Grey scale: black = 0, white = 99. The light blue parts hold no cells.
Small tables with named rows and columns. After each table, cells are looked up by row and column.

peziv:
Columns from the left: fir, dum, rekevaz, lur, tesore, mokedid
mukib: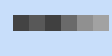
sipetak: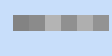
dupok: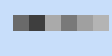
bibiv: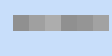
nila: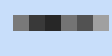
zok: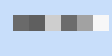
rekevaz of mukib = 25
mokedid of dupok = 70
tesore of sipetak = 68
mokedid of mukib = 63
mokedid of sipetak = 57
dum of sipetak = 54
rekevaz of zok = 80
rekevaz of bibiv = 67
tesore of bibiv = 58
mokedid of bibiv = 63
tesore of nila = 32

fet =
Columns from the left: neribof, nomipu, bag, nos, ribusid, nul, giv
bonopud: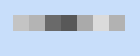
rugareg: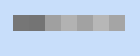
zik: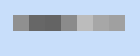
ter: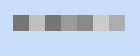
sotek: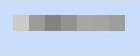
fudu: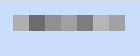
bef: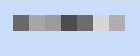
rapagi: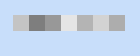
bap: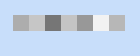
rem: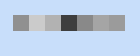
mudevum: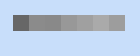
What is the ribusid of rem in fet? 53
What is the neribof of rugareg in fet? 46
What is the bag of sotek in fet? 51
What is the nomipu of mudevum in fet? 54
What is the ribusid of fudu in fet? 49
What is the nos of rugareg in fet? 69
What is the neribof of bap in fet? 67
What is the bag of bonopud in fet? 41
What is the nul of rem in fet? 64
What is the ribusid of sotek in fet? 65
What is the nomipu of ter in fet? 74

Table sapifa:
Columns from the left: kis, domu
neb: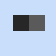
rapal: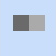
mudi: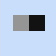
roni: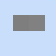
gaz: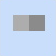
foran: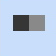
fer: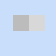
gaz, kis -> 67
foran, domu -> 53
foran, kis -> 21
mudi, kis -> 58
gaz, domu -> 54
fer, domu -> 84
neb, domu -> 35
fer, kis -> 73
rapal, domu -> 66
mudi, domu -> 7

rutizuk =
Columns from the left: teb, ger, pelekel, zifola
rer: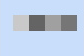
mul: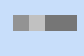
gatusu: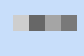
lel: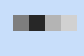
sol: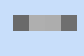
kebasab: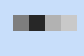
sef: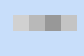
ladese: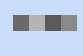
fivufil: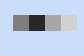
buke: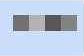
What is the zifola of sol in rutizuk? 43
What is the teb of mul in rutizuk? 57
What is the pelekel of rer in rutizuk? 62
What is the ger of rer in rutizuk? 39
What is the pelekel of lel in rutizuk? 70
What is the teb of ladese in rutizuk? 41
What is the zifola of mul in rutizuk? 46
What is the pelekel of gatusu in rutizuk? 64
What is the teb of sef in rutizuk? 81
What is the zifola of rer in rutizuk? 46
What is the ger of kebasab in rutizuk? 15
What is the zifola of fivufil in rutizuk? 81
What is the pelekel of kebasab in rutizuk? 69
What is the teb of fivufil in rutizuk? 49
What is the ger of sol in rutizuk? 68
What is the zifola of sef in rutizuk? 76
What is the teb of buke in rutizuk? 44

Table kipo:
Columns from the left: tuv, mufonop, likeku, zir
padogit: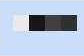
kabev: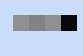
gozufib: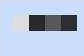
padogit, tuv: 91
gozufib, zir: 18
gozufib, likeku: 34
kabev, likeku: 56
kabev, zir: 3
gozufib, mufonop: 16
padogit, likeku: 25
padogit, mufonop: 9
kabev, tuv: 56
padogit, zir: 19
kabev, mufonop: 51
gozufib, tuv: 86

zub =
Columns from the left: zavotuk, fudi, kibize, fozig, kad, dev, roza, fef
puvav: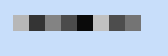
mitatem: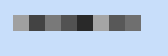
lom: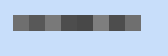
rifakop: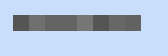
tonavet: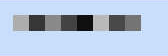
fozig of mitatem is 32
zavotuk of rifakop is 33
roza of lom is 30
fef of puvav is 45
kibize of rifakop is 39
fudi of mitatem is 26
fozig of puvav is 29
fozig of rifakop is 39
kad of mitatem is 16
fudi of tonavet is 21
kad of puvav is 4
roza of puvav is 30
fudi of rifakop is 43
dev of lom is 49
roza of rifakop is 40
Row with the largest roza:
rifakop

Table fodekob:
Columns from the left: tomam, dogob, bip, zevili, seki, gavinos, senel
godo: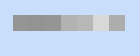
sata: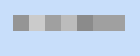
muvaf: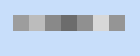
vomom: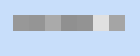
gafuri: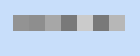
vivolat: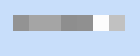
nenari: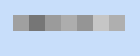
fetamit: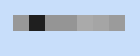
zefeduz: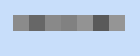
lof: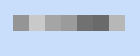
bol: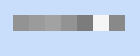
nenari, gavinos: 77
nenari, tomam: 62
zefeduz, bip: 53
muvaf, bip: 53
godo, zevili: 69
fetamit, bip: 58
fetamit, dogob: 12
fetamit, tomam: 59
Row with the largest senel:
vivolat

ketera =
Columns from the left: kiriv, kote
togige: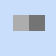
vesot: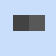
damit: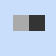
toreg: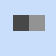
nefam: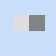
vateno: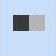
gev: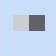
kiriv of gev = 80
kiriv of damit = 66
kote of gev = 38
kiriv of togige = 67
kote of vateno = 70
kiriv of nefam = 86
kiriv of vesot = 26
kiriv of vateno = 22
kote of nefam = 51
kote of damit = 20
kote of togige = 45
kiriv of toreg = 28
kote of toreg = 57
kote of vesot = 34
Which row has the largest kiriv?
nefam

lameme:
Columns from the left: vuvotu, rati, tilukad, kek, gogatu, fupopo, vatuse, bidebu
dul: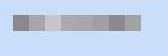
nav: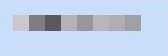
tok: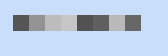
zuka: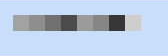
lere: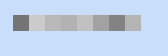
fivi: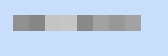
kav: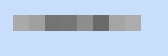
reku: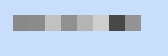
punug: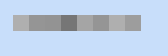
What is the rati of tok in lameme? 57
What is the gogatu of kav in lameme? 55
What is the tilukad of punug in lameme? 57
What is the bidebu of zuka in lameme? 80
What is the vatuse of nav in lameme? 68
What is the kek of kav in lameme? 46
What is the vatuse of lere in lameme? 51
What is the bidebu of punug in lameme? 61
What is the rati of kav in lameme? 62
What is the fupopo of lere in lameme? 63
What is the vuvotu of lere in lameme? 45
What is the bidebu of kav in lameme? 67
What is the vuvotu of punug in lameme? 68
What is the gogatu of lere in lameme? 75

